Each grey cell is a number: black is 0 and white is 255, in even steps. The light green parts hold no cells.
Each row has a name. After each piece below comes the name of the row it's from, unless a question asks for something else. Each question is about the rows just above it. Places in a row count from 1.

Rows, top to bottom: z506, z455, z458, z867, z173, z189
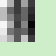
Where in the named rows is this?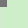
z173, 2
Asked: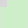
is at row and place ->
z189, 1
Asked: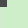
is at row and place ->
z458, 3
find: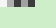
z506
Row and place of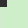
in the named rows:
z455, 5

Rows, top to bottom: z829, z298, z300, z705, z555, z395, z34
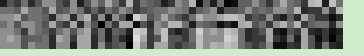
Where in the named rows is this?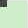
z300, 38
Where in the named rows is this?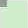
z300, 10
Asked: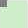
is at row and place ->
z298, 26

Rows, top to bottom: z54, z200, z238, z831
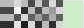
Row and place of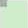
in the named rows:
z238, 8
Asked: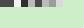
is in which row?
z200
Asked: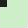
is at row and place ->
z831, 4
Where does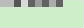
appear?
z238
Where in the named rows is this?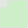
z831, 3
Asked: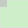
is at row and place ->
z54, 6
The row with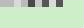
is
z54

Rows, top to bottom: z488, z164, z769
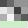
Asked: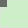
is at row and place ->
z488, 2
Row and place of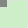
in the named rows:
z769, 3
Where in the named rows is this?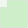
z769, 2
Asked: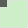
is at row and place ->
z769, 4
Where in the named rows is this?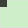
z164, 3

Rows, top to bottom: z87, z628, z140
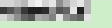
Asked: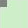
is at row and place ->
z140, 8
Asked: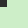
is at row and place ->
z628, 7
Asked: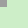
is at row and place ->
z140, 7
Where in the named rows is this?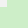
z87, 6
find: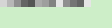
z140
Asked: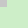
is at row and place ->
z87, 3

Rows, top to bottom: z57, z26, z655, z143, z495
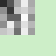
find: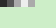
z57
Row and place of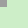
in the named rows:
z495, 5
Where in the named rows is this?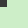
z26, 2
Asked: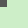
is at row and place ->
z57, 2
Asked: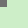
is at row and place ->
z495, 3
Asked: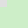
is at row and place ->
z143, 4
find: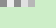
z143

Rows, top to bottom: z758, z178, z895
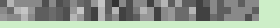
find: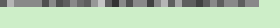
z758
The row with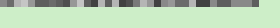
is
z178
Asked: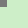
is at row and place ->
z178, 20
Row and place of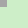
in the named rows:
z758, 26

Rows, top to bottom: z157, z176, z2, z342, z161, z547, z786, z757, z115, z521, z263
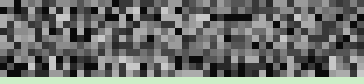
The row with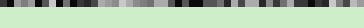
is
z115
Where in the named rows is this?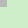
z115, 51
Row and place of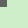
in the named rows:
z342, 34
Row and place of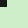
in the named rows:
z786, 39

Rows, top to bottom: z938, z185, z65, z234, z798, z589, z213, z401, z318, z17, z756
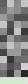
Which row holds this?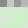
z213
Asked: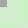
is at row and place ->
z234, 3
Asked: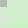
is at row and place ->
z213, 4
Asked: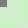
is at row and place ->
z65, 2

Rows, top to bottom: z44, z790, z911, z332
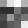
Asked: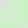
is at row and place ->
z44, 2
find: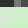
z790
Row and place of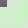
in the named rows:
z332, 3
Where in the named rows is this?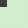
z332, 1
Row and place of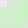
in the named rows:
z332, 4

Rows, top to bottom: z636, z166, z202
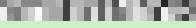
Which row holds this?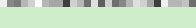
z166
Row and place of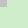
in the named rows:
z166, 27
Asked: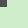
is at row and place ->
z636, 17
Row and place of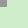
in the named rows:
z202, 2

